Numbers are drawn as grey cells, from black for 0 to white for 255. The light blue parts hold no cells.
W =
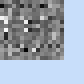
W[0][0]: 112
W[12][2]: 173
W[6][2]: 100
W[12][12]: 111
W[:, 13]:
[132, 155, 152, 145, 86, 139, 119, 127, 190, 189, 114, 140, 123, 154, 132]
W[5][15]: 64
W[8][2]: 142
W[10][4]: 103
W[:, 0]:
[112, 12, 148, 129, 243, 108, 117, 133, 158, 148, 96, 142, 161, 148, 143]
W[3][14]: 106
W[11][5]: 191
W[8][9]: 103
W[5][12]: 99
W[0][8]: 123
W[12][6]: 2
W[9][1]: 37
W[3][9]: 112
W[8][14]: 156
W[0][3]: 89
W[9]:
[148, 37, 149, 95, 106, 152, 124, 119, 93, 132, 127, 104, 115, 189, 127, 104]
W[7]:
[133, 251, 123, 88, 105, 116, 236, 40, 76, 71, 128, 98, 83, 127, 139, 63]
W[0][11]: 119
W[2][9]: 116
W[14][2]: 125
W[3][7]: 119
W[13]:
[148, 105, 186, 97, 98, 142, 132, 141, 103, 115, 136, 121, 128, 154, 106, 138]
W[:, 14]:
[120, 157, 105, 106, 109, 145, 142, 139, 156, 127, 139, 64, 170, 106, 129]
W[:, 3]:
[89, 150, 103, 91, 110, 92, 140, 88, 108, 95, 119, 98, 164, 97, 143]

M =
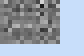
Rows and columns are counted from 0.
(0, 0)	137
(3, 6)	123
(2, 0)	134
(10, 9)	113
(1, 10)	26
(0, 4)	134
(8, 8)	118
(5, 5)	129
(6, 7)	178
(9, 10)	85
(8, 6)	109
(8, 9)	103
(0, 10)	210
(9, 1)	114
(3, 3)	140
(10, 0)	121
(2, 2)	141
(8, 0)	127
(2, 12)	116
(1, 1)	89
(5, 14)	129
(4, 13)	122
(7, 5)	120
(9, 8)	126
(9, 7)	107
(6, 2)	95
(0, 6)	131
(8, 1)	126
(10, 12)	146
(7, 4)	103
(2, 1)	132
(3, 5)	167
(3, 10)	61
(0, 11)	144
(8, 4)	93
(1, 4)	85

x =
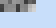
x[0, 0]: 144
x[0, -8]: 144
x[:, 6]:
[61, 130, 132]
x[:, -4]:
[136, 135, 141]
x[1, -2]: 181
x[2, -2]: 192
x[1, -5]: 63
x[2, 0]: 63

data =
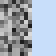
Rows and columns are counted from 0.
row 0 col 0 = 161
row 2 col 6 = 161
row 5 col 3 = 123
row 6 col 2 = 199
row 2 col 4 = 169
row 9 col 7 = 205
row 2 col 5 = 71
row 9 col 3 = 168
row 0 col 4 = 144
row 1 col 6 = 205
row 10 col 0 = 165
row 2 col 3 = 164
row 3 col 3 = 65
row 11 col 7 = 37
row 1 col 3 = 152
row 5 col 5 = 67
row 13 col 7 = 220
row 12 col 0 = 114
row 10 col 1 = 90
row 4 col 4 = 114
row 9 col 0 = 96
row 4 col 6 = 43
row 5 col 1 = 145
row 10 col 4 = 136
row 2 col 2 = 192
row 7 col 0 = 188
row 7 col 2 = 193
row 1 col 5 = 180
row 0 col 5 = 73
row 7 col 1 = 185
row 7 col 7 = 164
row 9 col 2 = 199
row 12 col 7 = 172
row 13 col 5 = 40
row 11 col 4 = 148
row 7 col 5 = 99

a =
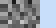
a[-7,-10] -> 163
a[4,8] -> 164
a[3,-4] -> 94
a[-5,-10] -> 95
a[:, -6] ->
[171, 80, 91, 133, 153, 101, 100]
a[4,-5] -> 98
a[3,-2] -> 95
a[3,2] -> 60
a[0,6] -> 100
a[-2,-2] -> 102
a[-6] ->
[69, 69, 169, 85, 80, 166, 102, 82, 123, 133]
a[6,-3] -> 105
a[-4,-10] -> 166
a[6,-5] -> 110
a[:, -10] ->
[163, 69, 95, 166, 126, 74, 145]
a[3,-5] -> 62
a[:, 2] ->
[148, 169, 156, 60, 98, 198, 108]
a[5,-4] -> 162
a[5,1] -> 74
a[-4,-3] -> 147

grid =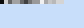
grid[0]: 11
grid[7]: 116
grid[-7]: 154
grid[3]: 161
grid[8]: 153
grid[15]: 212

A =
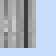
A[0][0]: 172
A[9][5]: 154
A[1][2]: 169
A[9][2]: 168
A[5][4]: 148
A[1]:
[174, 125, 169, 178, 141, 157, 60, 149, 176]
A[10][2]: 168
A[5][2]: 159
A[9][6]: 60
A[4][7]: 154
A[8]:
[169, 119, 166, 167, 142, 158, 60, 147, 171]
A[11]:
[170, 120, 167, 170, 141, 158, 60, 147, 172]
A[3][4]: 142
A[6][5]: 149
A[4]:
[175, 153, 166, 193, 144, 153, 60, 154, 177]
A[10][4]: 141
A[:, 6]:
[60, 60, 60, 60, 60, 60, 60, 60, 60, 60, 60, 60]
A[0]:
[172, 121, 167, 173, 141, 158, 60, 148, 174]
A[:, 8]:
[174, 176, 177, 178, 177, 173, 175, 168, 171, 178, 176, 172]
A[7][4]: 151
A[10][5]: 158
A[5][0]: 171
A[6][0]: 173
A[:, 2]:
[167, 169, 169, 169, 166, 159, 163, 156, 166, 168, 168, 167]
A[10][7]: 148
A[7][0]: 167

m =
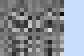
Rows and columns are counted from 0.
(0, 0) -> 109
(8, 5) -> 133
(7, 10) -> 84
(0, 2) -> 132
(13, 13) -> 160
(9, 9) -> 72
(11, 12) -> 95
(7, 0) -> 80
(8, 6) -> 110
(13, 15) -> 216
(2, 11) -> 103
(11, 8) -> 122
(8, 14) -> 118
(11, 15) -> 187
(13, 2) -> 102
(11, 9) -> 101
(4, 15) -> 202
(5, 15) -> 117
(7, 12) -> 220
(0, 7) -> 133
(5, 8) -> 116
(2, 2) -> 117
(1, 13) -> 101
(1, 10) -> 111
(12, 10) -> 131
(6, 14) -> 106
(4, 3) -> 105
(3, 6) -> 141
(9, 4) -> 159
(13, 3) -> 46
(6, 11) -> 81
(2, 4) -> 99
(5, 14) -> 111
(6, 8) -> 112
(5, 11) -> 82
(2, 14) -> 120
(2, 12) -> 64
